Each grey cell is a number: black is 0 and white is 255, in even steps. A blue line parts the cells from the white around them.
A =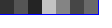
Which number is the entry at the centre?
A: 195
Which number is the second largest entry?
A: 132
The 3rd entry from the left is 36

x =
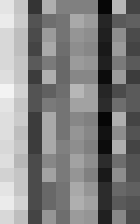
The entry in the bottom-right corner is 75
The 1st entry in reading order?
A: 228
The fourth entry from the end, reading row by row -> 149
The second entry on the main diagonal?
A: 203
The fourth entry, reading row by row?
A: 175
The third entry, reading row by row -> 52
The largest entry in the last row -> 216
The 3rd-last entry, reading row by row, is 32
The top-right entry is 68
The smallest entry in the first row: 6
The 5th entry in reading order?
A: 128
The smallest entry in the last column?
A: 60
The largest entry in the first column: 243
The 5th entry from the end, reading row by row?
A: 155
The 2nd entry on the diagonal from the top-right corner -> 90
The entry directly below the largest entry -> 228

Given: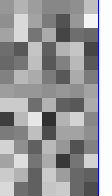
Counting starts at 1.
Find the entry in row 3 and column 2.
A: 217
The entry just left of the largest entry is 151
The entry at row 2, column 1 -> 143
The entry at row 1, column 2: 179
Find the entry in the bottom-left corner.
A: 217
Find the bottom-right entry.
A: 76
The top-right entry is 191
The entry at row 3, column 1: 163
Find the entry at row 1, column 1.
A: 151
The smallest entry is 48
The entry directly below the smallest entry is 76
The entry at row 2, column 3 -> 163
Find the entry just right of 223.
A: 117
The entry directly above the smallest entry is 179
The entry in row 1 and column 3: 157
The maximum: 244
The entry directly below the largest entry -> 104
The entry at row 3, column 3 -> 117
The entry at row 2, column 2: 217

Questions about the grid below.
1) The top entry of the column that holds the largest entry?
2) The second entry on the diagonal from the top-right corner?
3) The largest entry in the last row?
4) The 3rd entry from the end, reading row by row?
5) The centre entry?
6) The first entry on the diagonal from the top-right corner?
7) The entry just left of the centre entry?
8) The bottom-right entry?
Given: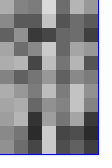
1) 217
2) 109
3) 202
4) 78
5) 152
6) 152
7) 117
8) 63

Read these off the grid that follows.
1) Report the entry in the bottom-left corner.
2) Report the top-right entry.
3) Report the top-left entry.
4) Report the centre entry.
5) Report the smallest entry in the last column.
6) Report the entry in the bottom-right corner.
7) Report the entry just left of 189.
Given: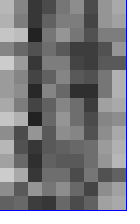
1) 97
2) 169
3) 183
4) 133
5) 89
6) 169
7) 197

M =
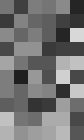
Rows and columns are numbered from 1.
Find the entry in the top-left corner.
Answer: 117
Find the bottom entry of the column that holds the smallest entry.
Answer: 146
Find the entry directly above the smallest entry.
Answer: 117
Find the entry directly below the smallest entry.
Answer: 102
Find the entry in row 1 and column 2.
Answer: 64
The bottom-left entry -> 179
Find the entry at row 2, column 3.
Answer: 102
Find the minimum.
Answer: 31
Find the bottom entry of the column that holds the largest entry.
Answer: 86
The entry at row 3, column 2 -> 102
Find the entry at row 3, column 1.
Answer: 138
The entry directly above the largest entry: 51
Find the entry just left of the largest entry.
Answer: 37
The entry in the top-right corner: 37
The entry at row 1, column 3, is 125

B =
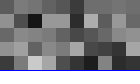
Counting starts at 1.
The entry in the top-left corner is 92
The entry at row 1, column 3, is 116
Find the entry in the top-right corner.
110
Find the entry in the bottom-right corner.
52
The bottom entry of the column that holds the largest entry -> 202
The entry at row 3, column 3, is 131
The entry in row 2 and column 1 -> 145
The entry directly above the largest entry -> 98
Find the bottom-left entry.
59
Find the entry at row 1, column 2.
123
